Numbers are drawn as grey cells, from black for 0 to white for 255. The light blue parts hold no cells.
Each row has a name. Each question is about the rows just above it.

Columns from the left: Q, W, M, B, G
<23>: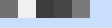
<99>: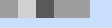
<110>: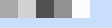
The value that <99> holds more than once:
[157]
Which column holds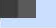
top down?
M
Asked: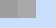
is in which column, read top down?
Q

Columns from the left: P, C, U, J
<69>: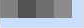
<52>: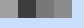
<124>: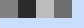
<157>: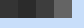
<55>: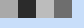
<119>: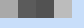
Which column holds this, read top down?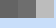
J
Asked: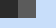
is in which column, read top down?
C
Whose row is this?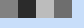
<124>

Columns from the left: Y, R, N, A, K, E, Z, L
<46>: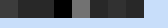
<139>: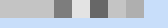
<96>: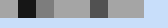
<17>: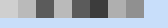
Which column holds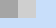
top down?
Y
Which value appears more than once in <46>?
[40]
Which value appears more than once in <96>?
[165]
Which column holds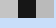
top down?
R
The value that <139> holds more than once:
[196]
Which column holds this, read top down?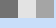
K
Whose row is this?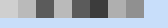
<17>

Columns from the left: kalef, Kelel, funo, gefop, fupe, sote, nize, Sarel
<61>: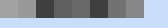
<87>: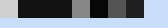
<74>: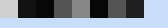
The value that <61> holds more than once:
[63]
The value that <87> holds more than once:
[18]
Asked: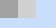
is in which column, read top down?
kalef

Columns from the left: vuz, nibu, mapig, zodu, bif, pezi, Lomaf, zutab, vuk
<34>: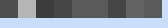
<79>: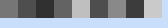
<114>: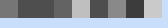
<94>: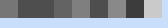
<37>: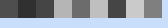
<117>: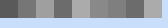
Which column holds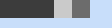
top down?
zutab
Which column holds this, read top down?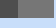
vuz
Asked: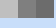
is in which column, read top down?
bif

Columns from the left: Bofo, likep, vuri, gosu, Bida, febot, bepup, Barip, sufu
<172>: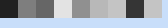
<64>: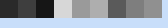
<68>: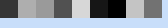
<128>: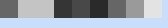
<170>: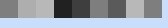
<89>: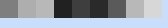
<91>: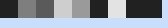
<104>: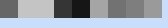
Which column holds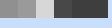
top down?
Bida
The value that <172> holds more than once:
[196]
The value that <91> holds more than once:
[33]
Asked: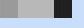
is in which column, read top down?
Barip

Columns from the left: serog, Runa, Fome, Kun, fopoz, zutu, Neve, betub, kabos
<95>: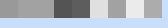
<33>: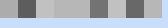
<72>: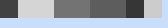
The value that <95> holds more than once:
[162]
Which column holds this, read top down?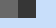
betub
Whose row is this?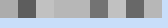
<33>
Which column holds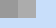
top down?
serog
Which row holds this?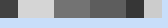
<72>
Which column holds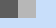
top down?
fopoz
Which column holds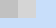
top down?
Fome

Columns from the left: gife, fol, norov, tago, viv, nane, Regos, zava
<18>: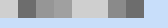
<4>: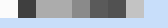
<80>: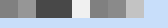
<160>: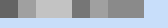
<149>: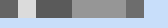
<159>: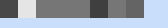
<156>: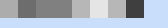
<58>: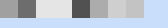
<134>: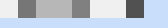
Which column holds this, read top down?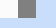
gife
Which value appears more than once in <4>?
[172]
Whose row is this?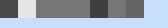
<159>
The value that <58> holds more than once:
[229]
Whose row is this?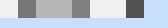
<134>
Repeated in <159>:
[118]
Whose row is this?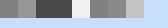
<80>

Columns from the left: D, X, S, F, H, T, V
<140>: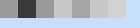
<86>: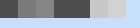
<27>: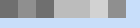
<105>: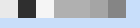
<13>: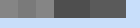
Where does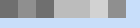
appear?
<27>
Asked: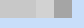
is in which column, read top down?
T
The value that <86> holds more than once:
[78]
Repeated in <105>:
[176]

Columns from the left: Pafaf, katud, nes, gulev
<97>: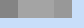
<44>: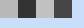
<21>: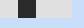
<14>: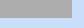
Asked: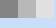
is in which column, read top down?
Pafaf
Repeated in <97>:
[164]
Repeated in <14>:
[173]
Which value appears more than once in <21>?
[225]
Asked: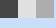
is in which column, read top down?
gulev
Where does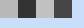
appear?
<44>

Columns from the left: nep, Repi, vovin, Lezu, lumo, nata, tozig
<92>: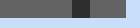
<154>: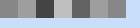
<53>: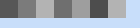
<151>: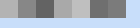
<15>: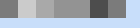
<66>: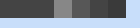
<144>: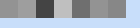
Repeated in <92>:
[99]
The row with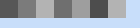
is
<53>
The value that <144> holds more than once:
[147]
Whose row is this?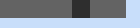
<92>
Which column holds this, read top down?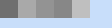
Lezu
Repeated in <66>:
[68]

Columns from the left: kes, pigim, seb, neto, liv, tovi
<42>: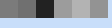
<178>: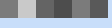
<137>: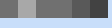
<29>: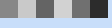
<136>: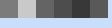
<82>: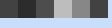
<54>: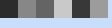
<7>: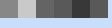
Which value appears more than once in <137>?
[112]
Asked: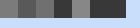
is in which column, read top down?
liv
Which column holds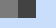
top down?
kes

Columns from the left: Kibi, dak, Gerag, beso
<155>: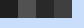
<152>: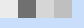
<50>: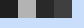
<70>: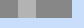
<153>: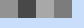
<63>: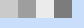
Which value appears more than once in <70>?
[135]
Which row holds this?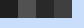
<155>

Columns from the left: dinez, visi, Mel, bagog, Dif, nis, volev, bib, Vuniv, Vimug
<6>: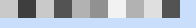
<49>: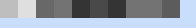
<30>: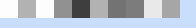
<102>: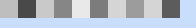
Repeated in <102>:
[213]
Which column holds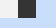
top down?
volev
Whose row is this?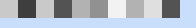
<6>
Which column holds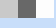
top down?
Mel

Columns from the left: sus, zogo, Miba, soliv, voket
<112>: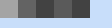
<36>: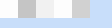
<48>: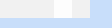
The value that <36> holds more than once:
[253]
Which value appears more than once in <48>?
[241]
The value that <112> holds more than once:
[66]
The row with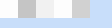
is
<36>
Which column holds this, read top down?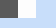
soliv

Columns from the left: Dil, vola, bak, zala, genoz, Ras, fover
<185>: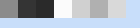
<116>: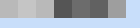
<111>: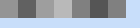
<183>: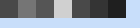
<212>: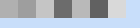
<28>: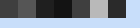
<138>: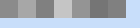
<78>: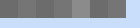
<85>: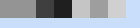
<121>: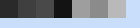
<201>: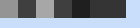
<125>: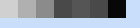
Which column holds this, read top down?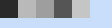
bak
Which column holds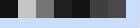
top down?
zala
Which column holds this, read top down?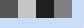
bak
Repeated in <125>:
[73]
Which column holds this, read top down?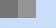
vola
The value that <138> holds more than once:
[128]
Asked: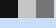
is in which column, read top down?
zala

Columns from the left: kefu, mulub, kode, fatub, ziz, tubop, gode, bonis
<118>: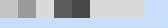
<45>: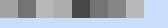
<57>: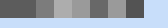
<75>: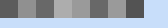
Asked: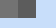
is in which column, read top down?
mulub
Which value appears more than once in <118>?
[218]
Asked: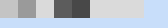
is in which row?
<118>
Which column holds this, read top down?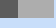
fatub
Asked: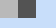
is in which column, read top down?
bonis

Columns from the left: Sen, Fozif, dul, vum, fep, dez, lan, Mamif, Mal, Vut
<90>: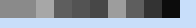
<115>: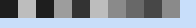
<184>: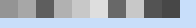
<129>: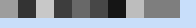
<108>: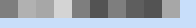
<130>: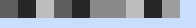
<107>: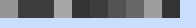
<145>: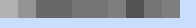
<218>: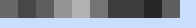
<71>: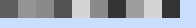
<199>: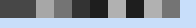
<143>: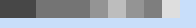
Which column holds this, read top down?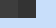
lan
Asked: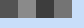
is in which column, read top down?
dez
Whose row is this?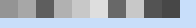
<184>
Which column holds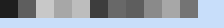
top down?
dul
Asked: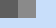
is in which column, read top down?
dul
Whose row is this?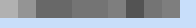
<145>

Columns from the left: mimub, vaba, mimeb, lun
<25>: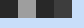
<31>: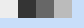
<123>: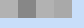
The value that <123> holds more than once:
[178]
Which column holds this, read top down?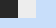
mimub
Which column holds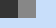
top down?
vaba
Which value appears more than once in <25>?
[40]

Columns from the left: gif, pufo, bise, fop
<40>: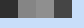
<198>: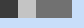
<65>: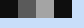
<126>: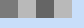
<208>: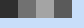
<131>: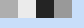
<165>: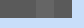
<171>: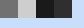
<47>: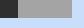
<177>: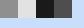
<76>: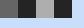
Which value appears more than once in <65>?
[14]
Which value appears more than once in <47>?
[164]
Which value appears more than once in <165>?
[90]

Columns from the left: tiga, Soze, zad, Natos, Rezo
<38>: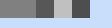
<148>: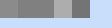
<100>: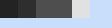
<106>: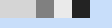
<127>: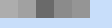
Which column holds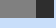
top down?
Soze
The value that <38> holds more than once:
[128]
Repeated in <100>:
[78]
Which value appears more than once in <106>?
[213]

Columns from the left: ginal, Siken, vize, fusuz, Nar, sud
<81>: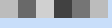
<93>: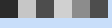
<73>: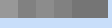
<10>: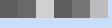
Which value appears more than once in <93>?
[77]
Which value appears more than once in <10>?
[95]

